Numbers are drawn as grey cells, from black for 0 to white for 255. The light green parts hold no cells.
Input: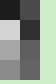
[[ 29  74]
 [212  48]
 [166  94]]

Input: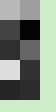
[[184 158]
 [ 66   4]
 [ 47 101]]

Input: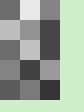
[[108 232]
 [190 147]
 [109 193]]

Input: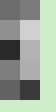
[[108 122]
 [144 208]
 [ 42 178]]

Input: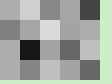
[[174 207]
 [128 166]
 [172  22]]

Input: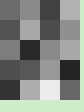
[[107 137]
 [ 82 168]
 [125  41]]

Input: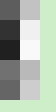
[[ 93 194]
 [ 50 240]
 [ 32 249]]
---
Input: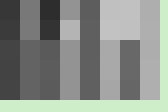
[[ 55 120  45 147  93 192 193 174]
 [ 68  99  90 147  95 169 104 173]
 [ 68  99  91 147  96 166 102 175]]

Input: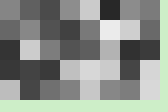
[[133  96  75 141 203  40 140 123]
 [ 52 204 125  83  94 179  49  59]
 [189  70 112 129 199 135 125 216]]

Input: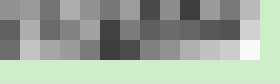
[[145 153 116 173 145 119 156  74 141  61 155 120 186]
 [109 195 166 155 123  62  75 128 144 175 193 205 249]]

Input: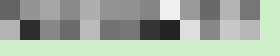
[[ 99 148 166 138 174 146 145 133 239 154 105 180 118]]

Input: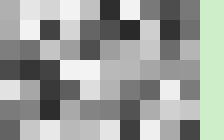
[[176 229 213 242 193  46 242 121  77 120]
 [126 113 196 158  79 158 181 199 108 181]
 [226 167  57  94 221 179 121 102 238 123]
 [ 99 199 232 185 191 228  63 239 170  70]]

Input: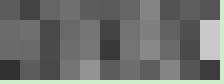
[[ 92  67 101 112  92  90 101 132  82  94  85]
 [106 105  75 109 118  57 115 136 106  75 201]]

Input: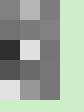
[[129 181 125]
 [ 47 225 116]
 [226 151 119]]

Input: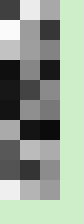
[[ 64 235 168]
 [194 158 131]
 [ 23  67 138]
 [170  20  11]
 [ 83  52 140]]
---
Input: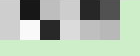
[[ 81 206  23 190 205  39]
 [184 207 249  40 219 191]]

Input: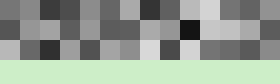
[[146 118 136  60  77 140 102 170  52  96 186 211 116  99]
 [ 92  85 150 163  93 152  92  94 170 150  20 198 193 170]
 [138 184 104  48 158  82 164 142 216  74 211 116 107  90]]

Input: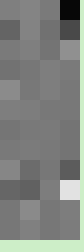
[[  7 127 132 122]
 [ 73 100 131 113]
 [144 122 127 116]
 [122 114 119 126]
 [120 139 120 126]
 [120 126 125 120]
 [116 117 121 122]
 [116 121 123 121]
 [ 92 134 108 119]
 [226 102  97 125]
 [125 119 138 119]
 [124 119 128 119]]

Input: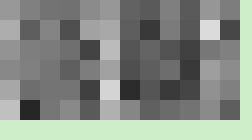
[[125 152 128 115 113 139 151  98  90 127  90 150]
 [ 71 173  94 132  79 162 168  94  57 123  87 219]
 [128 147 126 123 111  67 187  85 100  83  65 119]
 [140 136 128 117  95 125 161  79  94 109  57 158]
 [128 167 110 116 116  64 212  44  85  58  69 145]
 [ 94 192  38 118 137  90 176 134  96 107 115 138]]

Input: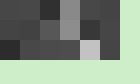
[[ 68  71  72  48 137  72]
 [ 70  68  66  87 141  56]
 [ 69  44  72  75  77 194]]

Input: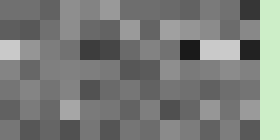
[[ 54 112 112  98 142 131 153 110 110 106  98 122 113]
 [136  94  88 112 141 105  99 154 100 160 149 139 108]
 [ 34 201 149 125 114  61  70 106 130 114  26 201 202]
 [129 132 103 127 129 126 121  87  91 142 122 127 139]
 [116 117 132 116 131  82 106 118  98 117 112  97 110]
 [154  97 123 105 166 122 118  99 126  80 102 150 115]
 [ 89 118  87 101  81 118  85 117 109 138 124  98 125]]
